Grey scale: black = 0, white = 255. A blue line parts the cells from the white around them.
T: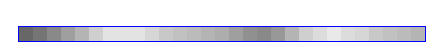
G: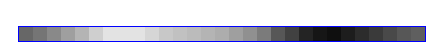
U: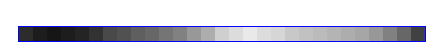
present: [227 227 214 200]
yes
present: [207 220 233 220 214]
yes
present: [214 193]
no
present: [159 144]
yes
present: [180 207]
yes
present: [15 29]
yes

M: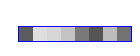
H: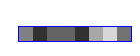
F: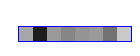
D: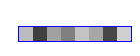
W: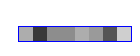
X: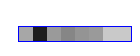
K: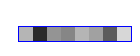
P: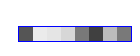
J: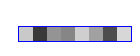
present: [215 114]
yes
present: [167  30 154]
yes
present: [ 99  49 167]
yes

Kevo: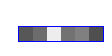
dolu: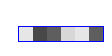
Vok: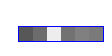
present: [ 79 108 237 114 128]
no
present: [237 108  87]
no
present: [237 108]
no
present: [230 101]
no
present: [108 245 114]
no
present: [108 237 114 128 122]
yes

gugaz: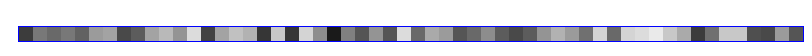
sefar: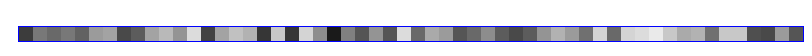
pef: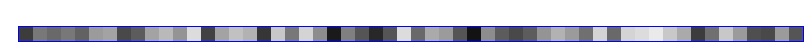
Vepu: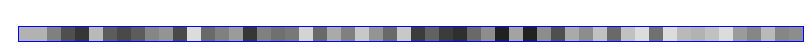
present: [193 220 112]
yes
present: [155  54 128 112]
yes
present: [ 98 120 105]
no

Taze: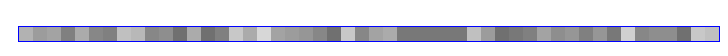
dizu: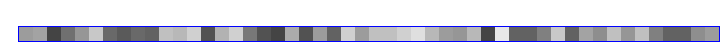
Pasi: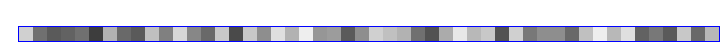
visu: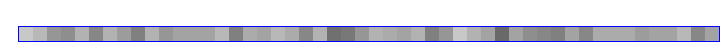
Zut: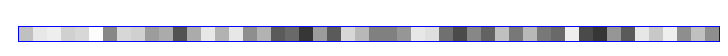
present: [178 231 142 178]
yes
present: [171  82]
yes
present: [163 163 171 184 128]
no
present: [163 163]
yes
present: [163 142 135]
yes
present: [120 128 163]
yes
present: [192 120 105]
no

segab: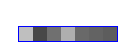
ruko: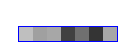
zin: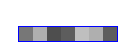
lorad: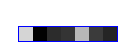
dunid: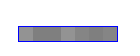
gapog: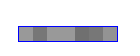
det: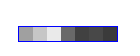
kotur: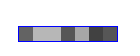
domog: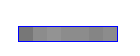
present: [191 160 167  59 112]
no
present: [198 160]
no
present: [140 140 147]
no
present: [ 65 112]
yes
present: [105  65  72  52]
no

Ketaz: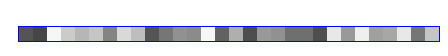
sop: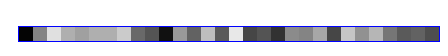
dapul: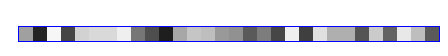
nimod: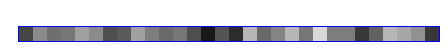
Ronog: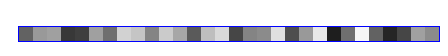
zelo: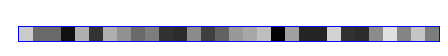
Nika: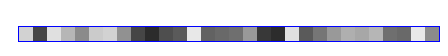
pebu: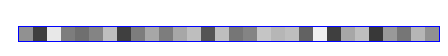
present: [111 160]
no
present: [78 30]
yes
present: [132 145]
no
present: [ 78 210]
no

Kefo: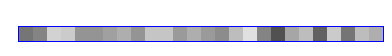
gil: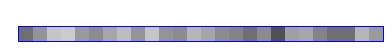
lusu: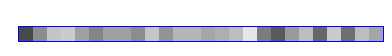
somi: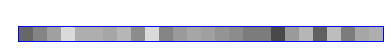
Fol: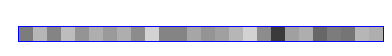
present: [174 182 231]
no
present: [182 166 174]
yes
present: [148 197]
yes
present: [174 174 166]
yes
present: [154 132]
no
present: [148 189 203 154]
no

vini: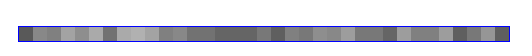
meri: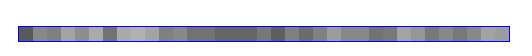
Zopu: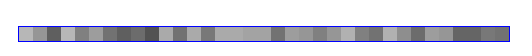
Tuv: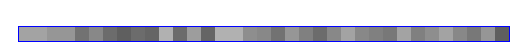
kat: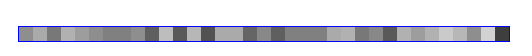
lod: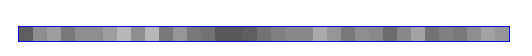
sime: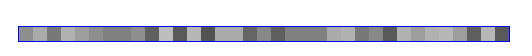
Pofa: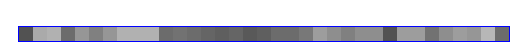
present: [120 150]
yes
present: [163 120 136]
no

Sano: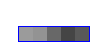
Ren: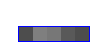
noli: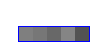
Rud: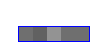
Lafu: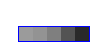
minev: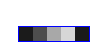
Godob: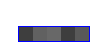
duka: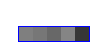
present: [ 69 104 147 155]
no
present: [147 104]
yes
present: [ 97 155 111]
no
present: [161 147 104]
no
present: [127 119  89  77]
yes
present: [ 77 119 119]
no

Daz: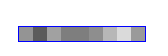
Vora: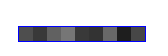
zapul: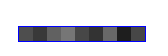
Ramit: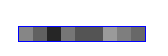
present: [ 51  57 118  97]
no
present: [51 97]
no
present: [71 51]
yes
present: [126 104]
yes

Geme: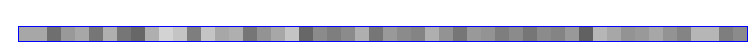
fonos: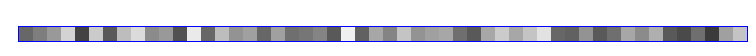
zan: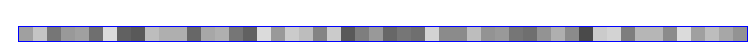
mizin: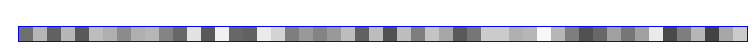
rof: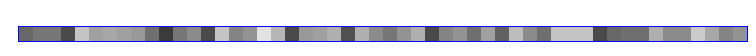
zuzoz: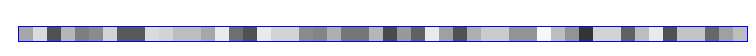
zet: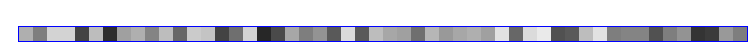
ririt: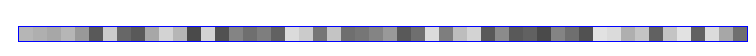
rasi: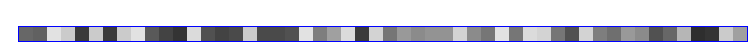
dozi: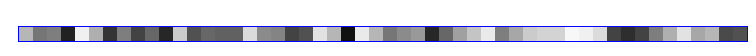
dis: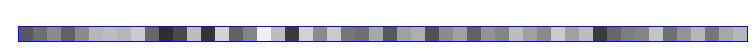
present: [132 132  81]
yes
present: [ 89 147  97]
no

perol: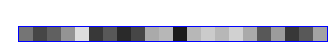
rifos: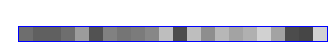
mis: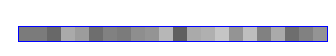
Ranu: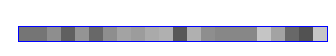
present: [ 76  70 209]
yes
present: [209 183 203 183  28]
no
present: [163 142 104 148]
no
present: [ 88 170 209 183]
no
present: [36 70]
no
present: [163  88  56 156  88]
no

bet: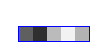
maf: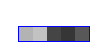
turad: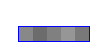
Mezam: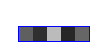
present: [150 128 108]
no
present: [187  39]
yes
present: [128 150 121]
yes
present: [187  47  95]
no
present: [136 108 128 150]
yes
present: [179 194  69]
yes

